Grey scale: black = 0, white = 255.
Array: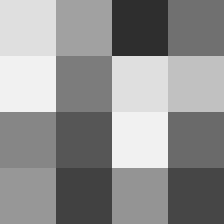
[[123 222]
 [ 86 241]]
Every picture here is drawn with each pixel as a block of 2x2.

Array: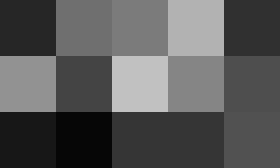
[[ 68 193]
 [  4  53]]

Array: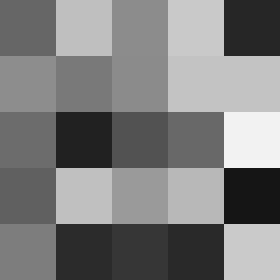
[[121 139]
 [ 33  82]]

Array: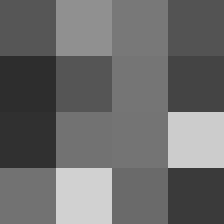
[[ 85 117]
 [114 116]]

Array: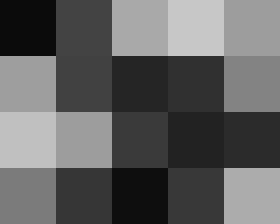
[[ 65  37]
 [157  58]]

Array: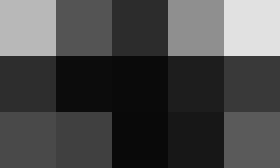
[[12 10]
 [64  9]]

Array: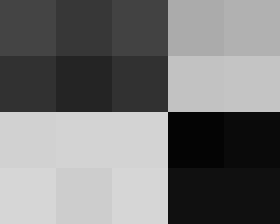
[[ 36  49]
 [211 211]]

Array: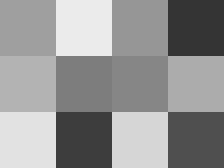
[[125 134]
 [ 61 214]]
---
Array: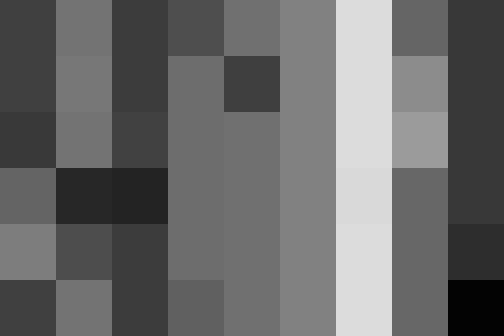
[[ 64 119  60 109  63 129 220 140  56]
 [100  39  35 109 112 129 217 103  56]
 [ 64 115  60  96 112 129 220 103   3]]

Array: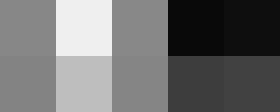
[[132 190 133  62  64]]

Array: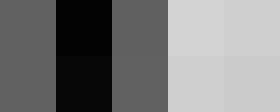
[[ 97   7  97 207 203]]

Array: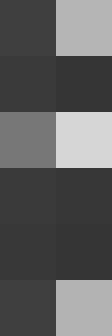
[[ 58  52]
 [ 58  53]
 [ 62 178]]

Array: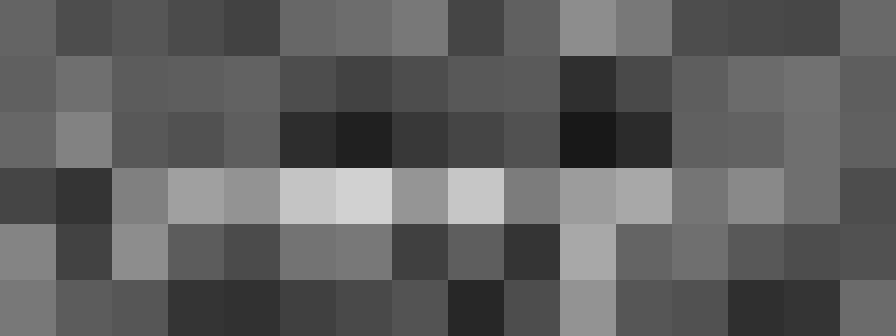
[[ 96 112  92  95  99  76  67  78  88  90  47  73  95 107 114  95]
 [ 68  51 128 160 148 197 208 149 198 124 155 169 118 136 112  77]
 [119  92  86  51  49  64  72  84  38  77 148  85  82  47  51 107]]

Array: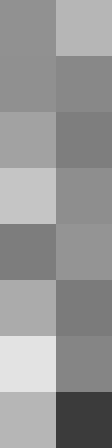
[[144 136]
 [197 142]
 [171 123]
 [182  59]]
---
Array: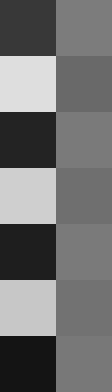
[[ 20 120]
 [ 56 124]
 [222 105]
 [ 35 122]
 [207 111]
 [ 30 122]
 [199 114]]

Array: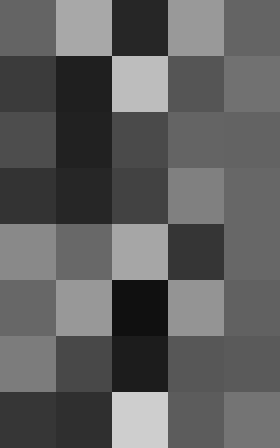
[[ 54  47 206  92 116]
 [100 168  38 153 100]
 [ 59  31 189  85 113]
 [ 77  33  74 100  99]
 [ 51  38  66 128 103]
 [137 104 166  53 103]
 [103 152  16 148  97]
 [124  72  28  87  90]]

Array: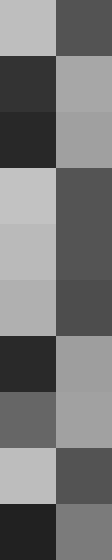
[[ 33 122]
 [190  82]
 [ 51 166]
 [ 40 160]
 [194  84]
 [186  84]
 [176  77]
 [ 41 158]
 [102 161]
 [188  83]]

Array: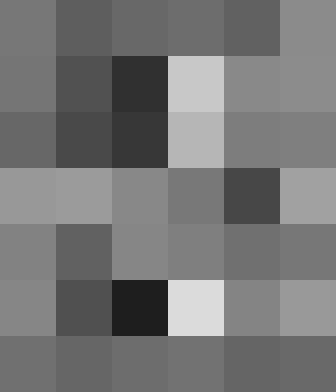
[[112 102 109 114 101 105]
 [119  94 104 109  97 139]
 [117  81  48 200 137 140]
 [103  73  55 182 125 127]
 [152 155 136 120  71 161]
 [130  97 134 127 112 119]
 [134  80  30 219 132 153]]

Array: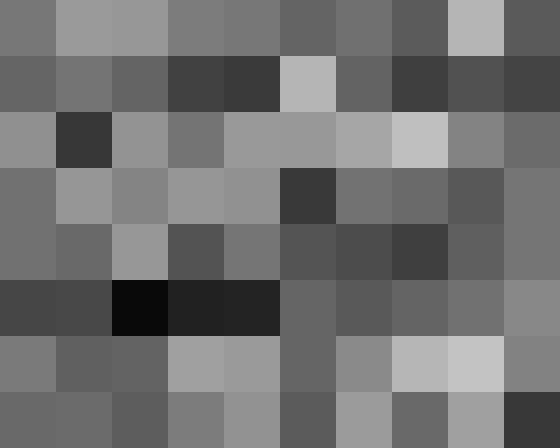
[[105 107  93 124 146  91 155 105 160  56]
 [119 154 151 124 119 100 112  91 181  90]
 [101 116 100  65  58 181  99  63  81  68]
 [144  55 147 116 153 152 166 191 131 107]
 [113 150 132 150 145  57 114 106  88 117]
 [113 105 151  83 117  84  76  63  95 117]
 [ 70  72   9  33  35 101  89 100 113 136]
 [122  96  99 160 154 101 138 182 195 130]]

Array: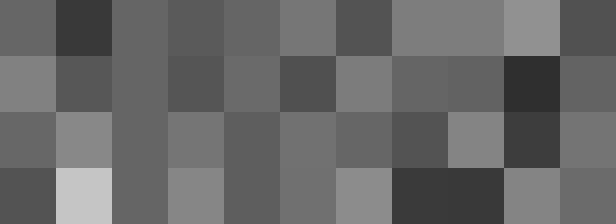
[[ 82 197 101 134  93 112 141  58  56 132 107]
 [102  56 100  89 100 119  83 125 125 144  81]
 [130  87 101  85 106  80 124 100  98  47  99]
 [103 136 100 117  93 113 102  82 132  60 115]]

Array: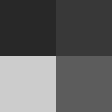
[[203  92]
 [ 41  57]]

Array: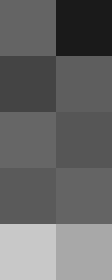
[[200 168]
 [101  26]
 [ 68  94]
 [102  86]
 [ 90 100]]

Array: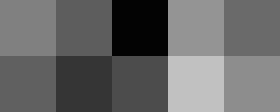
[[ 95  53  75 194 140]
 [129  92   4 149 105]]
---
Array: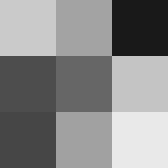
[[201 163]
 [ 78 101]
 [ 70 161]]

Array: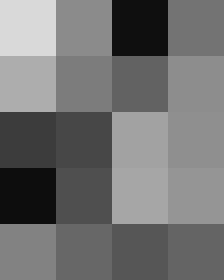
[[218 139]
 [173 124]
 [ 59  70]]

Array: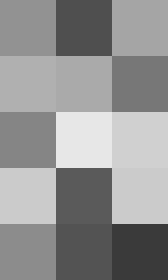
[[146  79]
 [176 170]
 [133 231]]

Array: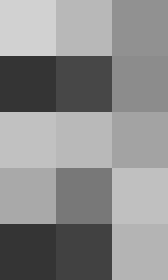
[[209 184]
 [ 52  71]
 [193 185]]

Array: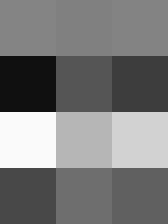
[[132 128]
 [ 16  85]
 [250 182]]

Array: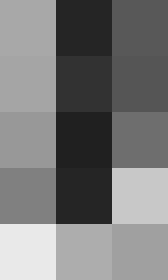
[[168  37]
 [165  50]
 [152  32]]

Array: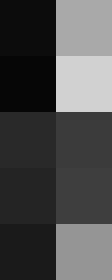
[[ 12 169]
 [  6 209]
 [ 40  59]]

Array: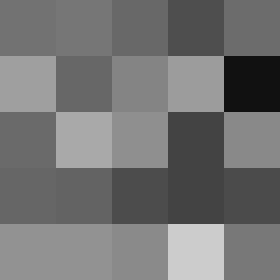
[[114 118]
 [159 103]
 [106 169]]
